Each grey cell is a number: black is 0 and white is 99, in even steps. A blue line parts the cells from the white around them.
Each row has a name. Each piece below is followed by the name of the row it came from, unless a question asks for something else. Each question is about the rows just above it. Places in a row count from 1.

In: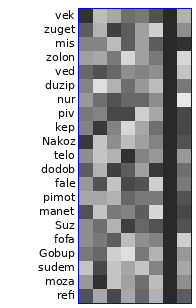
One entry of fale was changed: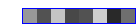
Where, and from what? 8, 47
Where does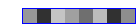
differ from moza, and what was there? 7, 16

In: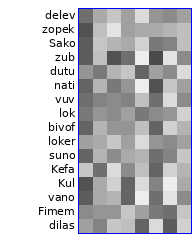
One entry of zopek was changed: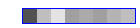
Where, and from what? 6, 66
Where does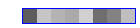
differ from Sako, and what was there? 6, 47
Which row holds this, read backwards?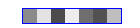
zub
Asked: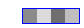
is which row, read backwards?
vuv

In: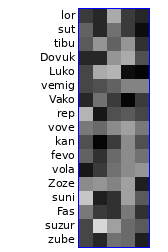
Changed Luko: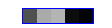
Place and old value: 1, 27
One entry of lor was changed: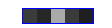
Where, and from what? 5, 15
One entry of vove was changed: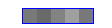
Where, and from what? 3, 54
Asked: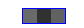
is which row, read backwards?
fevo
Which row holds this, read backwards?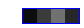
sut
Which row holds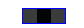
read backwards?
Vako
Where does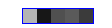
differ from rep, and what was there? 5, 27

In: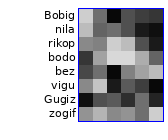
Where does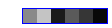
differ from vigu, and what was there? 5, 24
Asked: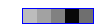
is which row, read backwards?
bez
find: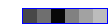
bez
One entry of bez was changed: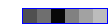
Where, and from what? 1, 28
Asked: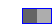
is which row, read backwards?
bodo
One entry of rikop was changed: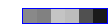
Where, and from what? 3, 80

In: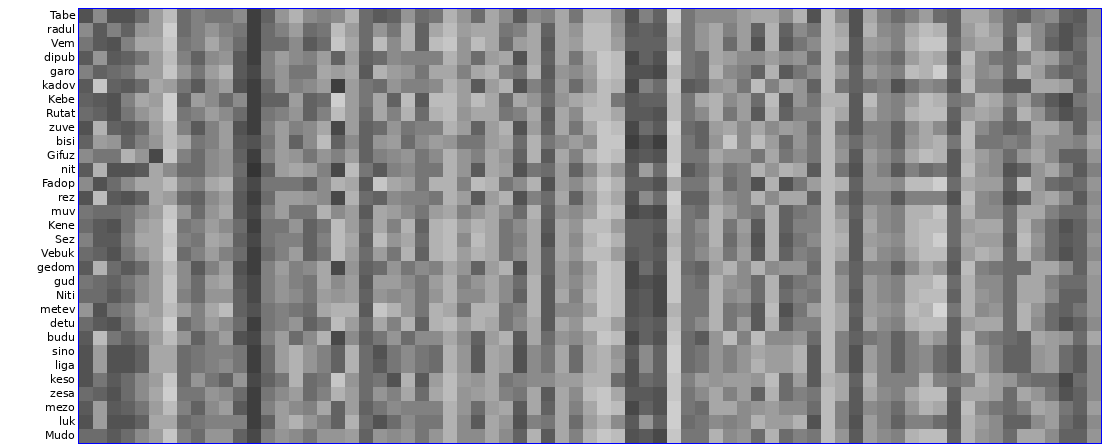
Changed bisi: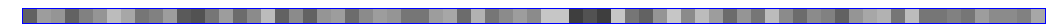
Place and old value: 16, 38
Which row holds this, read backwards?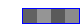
luk
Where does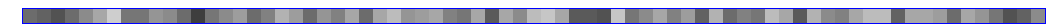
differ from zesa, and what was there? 57, 65
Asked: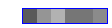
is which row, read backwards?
nit
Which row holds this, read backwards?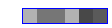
metev

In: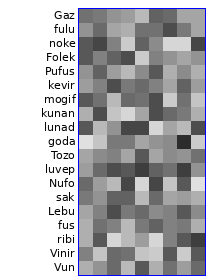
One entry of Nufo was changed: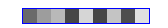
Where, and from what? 8, 34
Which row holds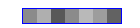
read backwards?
Pufus
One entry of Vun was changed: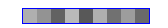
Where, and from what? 3, 41

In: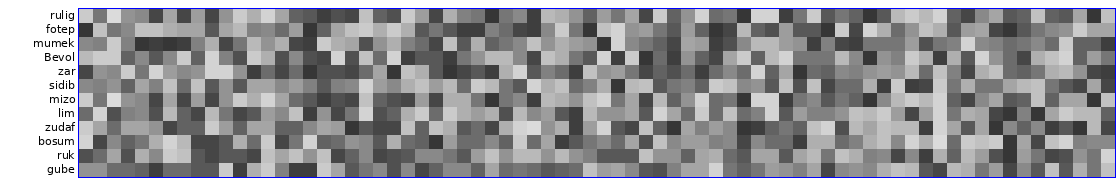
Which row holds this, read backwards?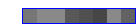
ruk
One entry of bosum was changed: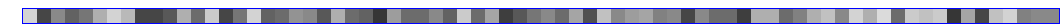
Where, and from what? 45, 61
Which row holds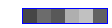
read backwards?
zudaf
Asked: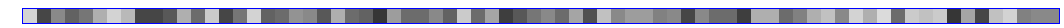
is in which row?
bosum
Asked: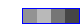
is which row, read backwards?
mumek

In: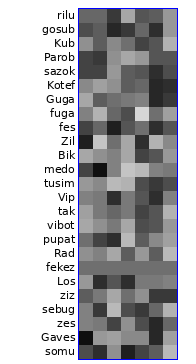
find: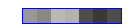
tusim
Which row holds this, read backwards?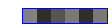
Vip
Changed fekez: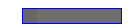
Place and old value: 1, 43
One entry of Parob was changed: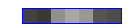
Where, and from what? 7, 33

